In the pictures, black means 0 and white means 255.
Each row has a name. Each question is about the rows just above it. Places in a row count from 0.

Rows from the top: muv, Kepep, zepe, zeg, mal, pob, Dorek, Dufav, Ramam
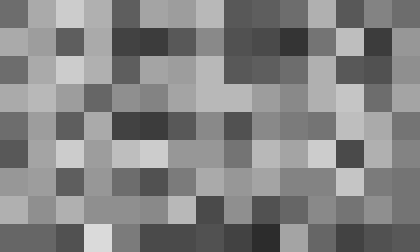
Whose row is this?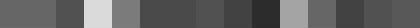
Ramam
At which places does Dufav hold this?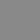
5 11
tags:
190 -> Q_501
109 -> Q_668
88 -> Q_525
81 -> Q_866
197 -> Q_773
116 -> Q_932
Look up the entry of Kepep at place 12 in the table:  Q_501

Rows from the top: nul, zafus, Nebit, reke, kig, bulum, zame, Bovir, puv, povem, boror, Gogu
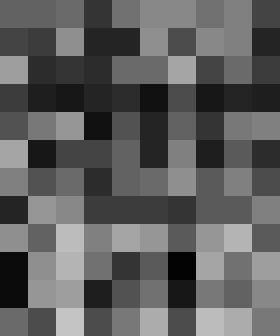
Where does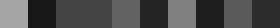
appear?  bulum
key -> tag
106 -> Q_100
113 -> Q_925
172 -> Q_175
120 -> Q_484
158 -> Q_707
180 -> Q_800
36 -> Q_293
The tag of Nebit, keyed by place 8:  Q_100
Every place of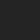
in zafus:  3 4 9

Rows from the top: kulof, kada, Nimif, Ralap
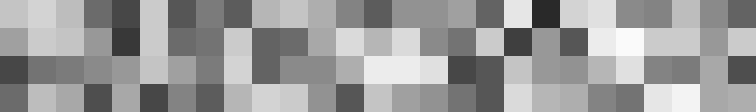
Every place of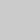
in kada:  1 5 8 17 23 24 26
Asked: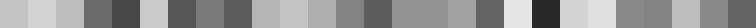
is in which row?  kulof
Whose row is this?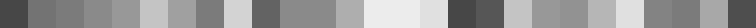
Nimif
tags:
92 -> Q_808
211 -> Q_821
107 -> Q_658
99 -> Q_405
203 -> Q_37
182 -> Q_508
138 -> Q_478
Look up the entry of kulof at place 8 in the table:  Q_808

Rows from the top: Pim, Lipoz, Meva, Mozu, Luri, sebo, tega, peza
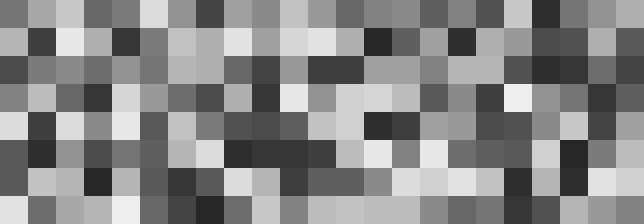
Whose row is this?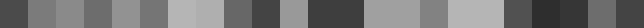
Meva
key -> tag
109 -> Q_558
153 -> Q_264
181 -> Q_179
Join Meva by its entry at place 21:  Q_558
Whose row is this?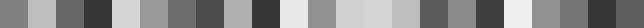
Mozu
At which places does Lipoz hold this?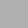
3 7 12 17 21
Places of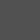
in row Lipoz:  20
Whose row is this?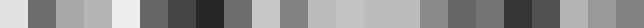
peza
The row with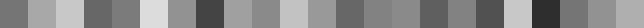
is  Pim

